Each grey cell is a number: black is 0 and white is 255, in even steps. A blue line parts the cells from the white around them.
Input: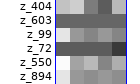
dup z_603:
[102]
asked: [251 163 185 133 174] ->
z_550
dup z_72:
[92]
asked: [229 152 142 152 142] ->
z_894
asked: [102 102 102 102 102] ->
z_603

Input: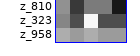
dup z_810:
[123]
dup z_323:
[77]
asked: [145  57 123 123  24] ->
z_810
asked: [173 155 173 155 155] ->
z_958

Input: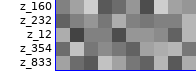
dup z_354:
[119]
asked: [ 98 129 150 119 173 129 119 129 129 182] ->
z_232
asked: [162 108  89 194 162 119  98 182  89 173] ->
z_833

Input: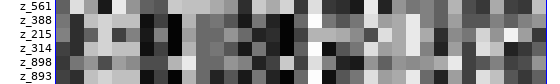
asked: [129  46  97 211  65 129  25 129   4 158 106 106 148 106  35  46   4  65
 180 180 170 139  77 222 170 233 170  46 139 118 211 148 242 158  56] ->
z_215
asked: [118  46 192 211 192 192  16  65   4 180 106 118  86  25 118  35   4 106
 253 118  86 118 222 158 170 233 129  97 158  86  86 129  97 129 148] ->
z_388
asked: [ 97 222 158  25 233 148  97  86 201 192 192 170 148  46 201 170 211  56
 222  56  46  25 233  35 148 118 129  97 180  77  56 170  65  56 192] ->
z_561
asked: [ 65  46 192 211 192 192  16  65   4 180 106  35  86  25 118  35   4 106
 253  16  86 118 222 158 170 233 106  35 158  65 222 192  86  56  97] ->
z_893

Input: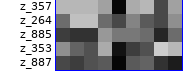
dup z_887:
[90]
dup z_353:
[81]
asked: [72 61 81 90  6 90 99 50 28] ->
z_887
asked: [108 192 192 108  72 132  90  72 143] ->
z_264
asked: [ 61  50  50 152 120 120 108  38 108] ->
z_885

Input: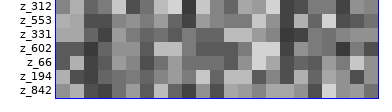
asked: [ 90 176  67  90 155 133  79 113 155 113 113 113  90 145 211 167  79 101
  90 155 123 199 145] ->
z_66
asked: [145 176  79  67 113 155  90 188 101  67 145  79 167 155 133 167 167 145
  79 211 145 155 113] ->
z_842
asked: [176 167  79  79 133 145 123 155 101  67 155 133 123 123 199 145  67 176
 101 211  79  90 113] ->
z_553
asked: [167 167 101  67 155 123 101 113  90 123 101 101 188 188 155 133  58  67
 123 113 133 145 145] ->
z_331

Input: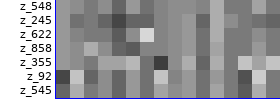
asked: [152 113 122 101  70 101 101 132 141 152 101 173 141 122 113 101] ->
z_245
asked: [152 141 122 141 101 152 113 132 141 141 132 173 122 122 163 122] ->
z_548

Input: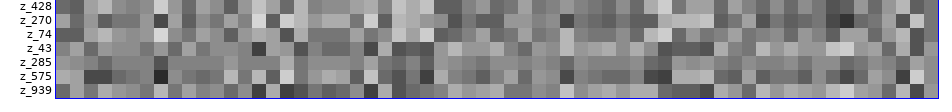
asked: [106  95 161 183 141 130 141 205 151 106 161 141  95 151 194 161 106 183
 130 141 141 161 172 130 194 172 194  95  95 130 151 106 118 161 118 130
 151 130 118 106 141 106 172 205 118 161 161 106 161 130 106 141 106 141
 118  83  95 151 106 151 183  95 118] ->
z_428
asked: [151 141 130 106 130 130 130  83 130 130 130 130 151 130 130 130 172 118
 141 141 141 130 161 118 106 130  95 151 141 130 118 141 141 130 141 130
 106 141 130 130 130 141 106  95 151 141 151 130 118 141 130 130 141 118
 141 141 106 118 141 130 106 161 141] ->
z_285

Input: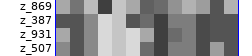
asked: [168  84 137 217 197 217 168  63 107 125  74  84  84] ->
z_931
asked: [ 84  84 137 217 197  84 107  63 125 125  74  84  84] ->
z_387
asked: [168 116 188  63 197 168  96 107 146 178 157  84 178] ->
z_869
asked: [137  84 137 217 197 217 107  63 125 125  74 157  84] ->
z_507

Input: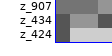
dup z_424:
[206]
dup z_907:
[116]
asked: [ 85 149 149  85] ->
z_434
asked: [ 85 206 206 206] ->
z_424
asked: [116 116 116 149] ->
z_907

